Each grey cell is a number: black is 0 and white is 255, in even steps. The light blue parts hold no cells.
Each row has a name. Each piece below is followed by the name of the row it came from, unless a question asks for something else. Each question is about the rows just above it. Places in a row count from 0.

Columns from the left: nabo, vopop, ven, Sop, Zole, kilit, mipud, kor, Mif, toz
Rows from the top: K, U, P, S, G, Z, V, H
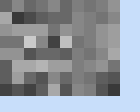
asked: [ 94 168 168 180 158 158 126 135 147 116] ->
Z
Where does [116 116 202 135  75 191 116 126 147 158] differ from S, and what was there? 4, [66]
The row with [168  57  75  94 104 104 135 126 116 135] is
U
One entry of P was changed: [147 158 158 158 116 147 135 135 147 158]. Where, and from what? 7, [126]
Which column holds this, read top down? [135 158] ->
toz
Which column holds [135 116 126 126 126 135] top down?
mipud
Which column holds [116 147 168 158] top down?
vopop

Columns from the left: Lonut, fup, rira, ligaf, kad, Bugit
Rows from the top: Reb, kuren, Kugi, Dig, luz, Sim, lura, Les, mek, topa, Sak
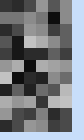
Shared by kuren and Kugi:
[139]
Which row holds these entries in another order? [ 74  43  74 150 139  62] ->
Sak

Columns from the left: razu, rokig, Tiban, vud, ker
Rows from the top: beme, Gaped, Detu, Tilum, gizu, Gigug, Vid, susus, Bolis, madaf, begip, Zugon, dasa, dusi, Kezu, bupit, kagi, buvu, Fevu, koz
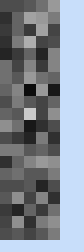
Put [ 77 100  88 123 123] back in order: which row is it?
dasa
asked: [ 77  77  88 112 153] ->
beme
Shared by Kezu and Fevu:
[123]
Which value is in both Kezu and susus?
[100]
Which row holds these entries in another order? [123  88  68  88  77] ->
koz

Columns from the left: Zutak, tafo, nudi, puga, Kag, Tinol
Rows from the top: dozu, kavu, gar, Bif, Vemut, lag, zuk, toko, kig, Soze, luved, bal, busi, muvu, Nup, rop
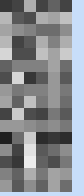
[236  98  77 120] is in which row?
muvu
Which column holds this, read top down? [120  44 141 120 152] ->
Tinol
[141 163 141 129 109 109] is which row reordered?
gar

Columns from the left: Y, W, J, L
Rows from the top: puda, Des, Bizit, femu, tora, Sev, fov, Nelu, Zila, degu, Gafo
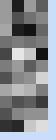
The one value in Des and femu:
[113]
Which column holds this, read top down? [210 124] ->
L
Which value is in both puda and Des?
[155]
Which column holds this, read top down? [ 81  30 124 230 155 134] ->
W
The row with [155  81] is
Des

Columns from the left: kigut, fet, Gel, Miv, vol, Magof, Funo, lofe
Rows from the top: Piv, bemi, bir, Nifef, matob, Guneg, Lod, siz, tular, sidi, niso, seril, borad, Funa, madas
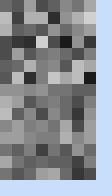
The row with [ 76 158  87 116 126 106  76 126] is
matob
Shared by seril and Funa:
[126]

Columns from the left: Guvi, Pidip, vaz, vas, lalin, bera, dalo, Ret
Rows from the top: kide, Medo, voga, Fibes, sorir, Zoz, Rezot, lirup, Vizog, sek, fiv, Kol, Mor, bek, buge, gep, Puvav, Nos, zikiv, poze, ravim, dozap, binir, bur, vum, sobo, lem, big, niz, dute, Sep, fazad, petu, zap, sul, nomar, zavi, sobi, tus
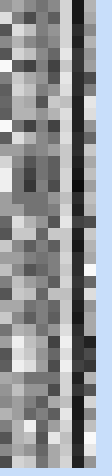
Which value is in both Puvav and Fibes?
[115]
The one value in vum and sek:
[221]
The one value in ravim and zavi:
[179]
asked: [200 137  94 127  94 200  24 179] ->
ravim
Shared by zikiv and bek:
[85]
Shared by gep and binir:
[127]

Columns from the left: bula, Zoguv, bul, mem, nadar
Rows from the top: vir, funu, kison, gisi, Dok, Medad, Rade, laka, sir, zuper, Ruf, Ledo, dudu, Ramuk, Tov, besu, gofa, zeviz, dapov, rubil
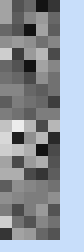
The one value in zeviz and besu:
[125]
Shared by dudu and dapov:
[206]
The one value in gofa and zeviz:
[125]
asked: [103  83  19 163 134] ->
Medad

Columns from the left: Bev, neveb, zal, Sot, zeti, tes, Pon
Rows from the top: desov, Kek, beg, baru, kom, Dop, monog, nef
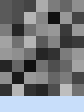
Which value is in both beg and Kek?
[152]
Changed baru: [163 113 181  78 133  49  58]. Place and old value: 3, [90]
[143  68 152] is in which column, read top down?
Pon
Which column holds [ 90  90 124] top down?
Bev
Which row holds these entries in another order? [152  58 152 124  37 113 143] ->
beg

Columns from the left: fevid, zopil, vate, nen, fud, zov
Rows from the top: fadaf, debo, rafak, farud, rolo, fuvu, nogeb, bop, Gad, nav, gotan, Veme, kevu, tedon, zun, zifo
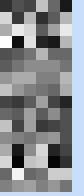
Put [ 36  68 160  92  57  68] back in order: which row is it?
Gad
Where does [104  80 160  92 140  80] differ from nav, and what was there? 1, [92]

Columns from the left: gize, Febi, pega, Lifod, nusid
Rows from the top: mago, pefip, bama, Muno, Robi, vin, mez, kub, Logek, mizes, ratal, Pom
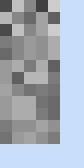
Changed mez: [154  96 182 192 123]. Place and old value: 3, [182]
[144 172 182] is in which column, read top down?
Lifod
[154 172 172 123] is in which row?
mizes
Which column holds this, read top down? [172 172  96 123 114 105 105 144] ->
nusid
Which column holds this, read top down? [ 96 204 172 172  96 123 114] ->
nusid
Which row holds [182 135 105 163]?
pefip

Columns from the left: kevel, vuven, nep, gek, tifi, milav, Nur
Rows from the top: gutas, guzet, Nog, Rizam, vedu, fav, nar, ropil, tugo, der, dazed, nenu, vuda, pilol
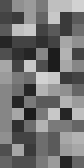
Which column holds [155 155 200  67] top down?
nep
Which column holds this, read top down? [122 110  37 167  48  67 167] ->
vuven
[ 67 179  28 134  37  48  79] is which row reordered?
vedu
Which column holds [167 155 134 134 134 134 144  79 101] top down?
kevel
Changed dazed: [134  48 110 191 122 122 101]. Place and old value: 3, [179]
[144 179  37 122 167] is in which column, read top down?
milav

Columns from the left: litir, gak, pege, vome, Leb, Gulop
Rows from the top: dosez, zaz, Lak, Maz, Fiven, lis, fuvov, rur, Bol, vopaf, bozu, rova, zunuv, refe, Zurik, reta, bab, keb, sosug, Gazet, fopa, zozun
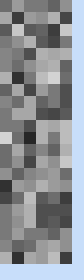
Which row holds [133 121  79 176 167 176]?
Fiven
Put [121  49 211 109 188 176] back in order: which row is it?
fuvov
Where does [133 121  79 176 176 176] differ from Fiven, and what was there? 4, [167]
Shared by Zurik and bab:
[109]
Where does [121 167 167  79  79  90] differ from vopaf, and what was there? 4, [70]
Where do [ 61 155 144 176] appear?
zaz

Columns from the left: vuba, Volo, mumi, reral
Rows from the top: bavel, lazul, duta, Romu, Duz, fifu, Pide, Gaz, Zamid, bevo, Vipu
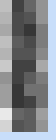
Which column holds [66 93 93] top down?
mumi
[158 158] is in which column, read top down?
vuba
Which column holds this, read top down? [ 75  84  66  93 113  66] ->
mumi
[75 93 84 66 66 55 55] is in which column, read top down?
Volo
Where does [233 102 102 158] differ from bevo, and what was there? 2, [93]

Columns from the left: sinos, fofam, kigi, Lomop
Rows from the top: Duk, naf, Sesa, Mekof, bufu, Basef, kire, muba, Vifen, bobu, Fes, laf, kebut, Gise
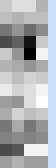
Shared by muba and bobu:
[210]
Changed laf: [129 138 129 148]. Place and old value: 3, [138]
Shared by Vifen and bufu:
[148]

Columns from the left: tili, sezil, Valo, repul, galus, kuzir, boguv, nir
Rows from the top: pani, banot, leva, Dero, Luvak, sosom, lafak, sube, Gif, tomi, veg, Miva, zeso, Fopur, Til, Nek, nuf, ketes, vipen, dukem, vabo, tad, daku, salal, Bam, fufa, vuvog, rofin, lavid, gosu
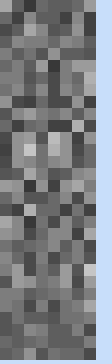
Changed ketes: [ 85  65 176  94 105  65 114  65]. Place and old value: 3, [105]
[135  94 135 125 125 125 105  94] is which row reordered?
Dero
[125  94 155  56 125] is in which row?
sosom
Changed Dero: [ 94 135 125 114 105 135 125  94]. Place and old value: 3, [125]
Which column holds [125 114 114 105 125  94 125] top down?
repul

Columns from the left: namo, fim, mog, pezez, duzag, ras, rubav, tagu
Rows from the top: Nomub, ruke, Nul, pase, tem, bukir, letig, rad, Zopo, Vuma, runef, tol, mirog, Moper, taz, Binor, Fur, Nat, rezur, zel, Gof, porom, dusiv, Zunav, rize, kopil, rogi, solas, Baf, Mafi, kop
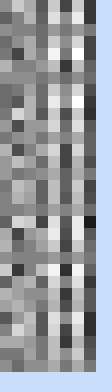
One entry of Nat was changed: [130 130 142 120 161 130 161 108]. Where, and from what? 6, [170]
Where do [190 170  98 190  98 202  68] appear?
Binor
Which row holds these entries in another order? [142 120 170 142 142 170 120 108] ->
kop

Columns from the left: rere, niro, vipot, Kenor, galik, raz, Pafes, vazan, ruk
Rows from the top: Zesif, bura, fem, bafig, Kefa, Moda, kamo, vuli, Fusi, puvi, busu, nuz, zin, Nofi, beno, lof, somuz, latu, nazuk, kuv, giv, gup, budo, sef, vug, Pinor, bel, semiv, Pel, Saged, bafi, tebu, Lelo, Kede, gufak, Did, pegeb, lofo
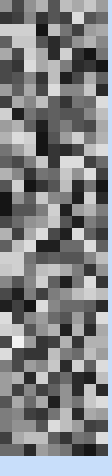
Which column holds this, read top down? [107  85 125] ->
Pafes
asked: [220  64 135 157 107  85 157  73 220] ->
bel
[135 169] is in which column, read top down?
vipot
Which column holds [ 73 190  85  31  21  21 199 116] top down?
Kenor
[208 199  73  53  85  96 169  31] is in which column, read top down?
niro

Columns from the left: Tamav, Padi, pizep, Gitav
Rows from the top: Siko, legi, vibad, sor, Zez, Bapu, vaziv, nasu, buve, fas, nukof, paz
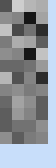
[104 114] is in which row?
Bapu
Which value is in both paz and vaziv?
[132]

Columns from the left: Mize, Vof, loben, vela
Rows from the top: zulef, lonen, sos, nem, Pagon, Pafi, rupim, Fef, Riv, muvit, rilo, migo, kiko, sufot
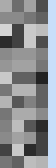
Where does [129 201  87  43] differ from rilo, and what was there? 1, [189]
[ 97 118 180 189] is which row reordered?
sufot
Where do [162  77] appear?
zulef
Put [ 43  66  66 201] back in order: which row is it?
kiko

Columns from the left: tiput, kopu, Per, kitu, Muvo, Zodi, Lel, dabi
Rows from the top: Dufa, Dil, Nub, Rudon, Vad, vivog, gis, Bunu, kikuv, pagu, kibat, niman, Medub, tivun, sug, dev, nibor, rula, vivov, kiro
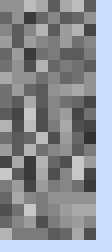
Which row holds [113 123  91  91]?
Vad
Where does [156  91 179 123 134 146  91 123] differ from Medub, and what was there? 3, [113]

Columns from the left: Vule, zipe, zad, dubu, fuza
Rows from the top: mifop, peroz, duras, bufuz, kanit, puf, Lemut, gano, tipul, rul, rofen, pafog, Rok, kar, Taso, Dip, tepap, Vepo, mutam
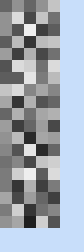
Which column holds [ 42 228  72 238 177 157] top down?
zad
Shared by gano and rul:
[166]
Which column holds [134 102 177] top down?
fuza
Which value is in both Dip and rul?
[177]
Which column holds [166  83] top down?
dubu
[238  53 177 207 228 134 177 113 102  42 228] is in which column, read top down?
zad
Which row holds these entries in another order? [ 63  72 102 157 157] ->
rofen

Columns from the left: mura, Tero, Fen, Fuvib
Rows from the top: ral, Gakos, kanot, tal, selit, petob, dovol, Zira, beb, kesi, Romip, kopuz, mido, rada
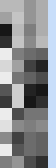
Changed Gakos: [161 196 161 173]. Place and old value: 2, [149]
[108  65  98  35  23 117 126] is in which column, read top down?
Fen
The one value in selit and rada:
[126]

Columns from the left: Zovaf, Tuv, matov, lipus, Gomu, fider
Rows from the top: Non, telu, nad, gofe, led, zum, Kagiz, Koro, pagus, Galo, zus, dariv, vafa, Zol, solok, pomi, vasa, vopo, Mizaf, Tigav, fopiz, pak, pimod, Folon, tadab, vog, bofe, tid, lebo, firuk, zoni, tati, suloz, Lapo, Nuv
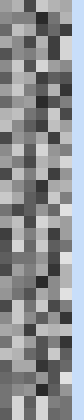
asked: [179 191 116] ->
Galo
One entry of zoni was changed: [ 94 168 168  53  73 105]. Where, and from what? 4, [83]
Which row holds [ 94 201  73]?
Galo
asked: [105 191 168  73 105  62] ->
nad
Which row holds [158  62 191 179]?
tid
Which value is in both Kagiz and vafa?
[94]
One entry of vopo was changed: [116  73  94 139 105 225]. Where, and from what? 3, [149]

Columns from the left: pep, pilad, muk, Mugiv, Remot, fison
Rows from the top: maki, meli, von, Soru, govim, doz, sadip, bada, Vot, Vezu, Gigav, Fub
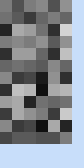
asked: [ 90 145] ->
Soru
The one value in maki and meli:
[124]
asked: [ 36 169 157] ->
von

